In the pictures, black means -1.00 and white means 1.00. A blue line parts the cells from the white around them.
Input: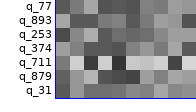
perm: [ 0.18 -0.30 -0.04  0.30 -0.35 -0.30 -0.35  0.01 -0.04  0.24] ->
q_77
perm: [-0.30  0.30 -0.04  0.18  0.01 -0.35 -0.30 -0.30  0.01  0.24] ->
q_374
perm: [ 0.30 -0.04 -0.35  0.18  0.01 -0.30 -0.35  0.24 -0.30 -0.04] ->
q_77
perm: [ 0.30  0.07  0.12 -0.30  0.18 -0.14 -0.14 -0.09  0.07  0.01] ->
q_31
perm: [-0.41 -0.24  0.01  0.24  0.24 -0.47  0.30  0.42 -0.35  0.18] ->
q_879
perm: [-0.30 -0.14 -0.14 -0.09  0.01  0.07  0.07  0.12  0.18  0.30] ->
q_31
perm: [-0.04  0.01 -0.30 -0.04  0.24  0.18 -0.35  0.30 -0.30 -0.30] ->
q_893

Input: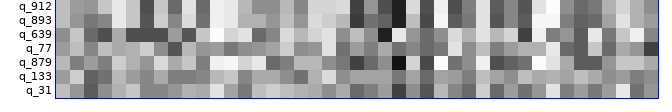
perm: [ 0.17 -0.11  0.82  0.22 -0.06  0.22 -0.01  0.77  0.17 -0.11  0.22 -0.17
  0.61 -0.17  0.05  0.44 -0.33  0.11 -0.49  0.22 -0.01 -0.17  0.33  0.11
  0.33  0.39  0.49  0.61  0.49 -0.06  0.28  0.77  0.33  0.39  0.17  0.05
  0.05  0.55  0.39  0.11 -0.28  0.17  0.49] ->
q_31
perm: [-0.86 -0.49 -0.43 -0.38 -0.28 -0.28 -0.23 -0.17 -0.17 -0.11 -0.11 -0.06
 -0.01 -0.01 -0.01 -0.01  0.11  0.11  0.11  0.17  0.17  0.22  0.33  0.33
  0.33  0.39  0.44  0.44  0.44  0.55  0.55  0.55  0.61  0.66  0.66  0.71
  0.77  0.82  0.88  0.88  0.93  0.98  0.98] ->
q_879
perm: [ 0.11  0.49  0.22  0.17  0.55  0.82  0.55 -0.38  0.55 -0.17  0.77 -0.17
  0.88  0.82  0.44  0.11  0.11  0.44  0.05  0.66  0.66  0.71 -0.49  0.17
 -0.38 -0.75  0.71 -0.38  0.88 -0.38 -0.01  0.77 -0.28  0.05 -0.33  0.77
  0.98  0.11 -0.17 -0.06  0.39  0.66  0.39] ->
q_912

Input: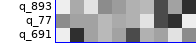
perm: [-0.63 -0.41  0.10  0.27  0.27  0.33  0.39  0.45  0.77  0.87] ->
q_77
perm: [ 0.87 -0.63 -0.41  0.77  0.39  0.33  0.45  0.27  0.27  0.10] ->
q_77
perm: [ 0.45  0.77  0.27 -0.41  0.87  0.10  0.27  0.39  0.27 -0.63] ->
q_691
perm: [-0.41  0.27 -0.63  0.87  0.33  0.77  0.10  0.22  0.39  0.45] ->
q_893
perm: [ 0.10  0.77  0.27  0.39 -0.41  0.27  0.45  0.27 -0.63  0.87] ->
q_691

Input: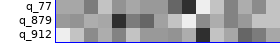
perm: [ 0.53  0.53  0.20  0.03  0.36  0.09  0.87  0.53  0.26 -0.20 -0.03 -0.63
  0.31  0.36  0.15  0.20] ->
q_879
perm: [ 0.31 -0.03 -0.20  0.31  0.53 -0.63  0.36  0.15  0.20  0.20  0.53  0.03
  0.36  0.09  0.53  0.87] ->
q_912
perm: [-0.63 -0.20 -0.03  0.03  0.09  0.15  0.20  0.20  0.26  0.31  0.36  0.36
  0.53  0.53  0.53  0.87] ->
q_879
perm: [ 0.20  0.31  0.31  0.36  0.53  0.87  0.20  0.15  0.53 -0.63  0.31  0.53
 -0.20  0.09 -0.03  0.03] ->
q_77
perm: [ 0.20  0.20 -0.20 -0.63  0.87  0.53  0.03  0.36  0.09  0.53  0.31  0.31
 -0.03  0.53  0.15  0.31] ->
q_77
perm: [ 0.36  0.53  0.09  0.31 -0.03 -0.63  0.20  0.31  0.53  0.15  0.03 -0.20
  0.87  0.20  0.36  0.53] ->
q_912
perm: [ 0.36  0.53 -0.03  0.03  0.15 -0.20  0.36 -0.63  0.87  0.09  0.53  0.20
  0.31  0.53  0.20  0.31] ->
q_912

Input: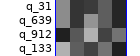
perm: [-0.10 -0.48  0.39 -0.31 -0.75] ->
q_912
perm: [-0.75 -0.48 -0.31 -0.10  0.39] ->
q_912
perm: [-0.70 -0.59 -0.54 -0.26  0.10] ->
q_31

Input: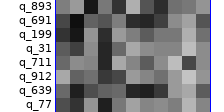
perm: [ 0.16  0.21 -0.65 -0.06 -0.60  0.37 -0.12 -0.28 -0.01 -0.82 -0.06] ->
q_199
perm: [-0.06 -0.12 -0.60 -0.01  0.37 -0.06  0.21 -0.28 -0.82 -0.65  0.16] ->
q_199
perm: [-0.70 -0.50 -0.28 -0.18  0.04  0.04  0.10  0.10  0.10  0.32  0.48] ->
q_31

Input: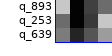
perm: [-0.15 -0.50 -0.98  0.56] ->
q_893
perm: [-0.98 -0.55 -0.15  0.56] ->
q_253
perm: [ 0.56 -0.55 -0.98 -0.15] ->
q_253

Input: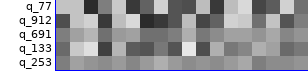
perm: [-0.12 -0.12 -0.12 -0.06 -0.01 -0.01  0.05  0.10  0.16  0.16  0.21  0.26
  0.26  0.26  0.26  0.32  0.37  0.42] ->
q_691
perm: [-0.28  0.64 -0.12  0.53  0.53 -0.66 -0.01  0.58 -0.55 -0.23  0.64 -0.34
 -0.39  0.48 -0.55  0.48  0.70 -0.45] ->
q_77
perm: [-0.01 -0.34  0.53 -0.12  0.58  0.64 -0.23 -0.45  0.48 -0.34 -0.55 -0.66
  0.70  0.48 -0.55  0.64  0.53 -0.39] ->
q_912
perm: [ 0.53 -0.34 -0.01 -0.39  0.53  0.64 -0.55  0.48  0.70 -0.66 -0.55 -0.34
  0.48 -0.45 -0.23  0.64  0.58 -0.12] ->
q_912
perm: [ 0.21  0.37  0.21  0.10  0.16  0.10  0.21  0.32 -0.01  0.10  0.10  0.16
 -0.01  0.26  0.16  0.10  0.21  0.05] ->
q_253

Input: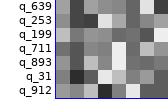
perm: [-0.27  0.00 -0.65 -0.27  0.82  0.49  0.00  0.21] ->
q_31
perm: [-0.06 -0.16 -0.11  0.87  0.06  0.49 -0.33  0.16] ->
q_893
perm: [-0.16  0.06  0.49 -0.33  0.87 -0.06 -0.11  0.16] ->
q_893
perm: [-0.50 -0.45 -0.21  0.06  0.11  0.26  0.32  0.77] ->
q_253

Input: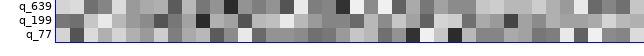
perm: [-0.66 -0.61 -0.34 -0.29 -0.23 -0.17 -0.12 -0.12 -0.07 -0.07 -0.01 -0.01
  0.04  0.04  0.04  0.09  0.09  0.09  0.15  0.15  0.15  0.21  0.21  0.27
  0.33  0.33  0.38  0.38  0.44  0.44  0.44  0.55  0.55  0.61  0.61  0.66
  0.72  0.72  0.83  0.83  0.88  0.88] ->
q_639
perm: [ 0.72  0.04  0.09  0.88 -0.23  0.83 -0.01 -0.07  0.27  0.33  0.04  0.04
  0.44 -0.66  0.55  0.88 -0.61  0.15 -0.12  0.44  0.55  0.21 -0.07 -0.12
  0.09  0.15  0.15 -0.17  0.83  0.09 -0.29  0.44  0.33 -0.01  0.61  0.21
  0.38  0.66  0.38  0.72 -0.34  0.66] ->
q_77
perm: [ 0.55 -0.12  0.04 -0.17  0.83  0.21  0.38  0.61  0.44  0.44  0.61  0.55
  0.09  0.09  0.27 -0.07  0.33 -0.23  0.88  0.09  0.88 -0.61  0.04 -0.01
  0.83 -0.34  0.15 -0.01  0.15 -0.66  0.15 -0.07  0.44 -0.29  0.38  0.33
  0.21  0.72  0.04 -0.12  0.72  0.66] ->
q_639

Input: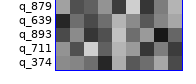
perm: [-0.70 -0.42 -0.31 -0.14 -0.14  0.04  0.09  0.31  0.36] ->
q_374
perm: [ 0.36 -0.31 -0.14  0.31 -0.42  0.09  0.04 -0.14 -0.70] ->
q_374
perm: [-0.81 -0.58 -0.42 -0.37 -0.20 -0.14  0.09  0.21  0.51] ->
q_893
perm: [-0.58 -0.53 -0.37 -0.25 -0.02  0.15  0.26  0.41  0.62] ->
q_879
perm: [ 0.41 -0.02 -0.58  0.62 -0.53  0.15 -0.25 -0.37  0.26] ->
q_879
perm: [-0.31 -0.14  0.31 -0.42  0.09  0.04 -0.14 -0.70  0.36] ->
q_374
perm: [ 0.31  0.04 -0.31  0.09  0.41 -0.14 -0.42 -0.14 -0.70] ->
q_639

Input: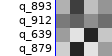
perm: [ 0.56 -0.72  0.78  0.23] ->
q_639
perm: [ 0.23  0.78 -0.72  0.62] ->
q_879

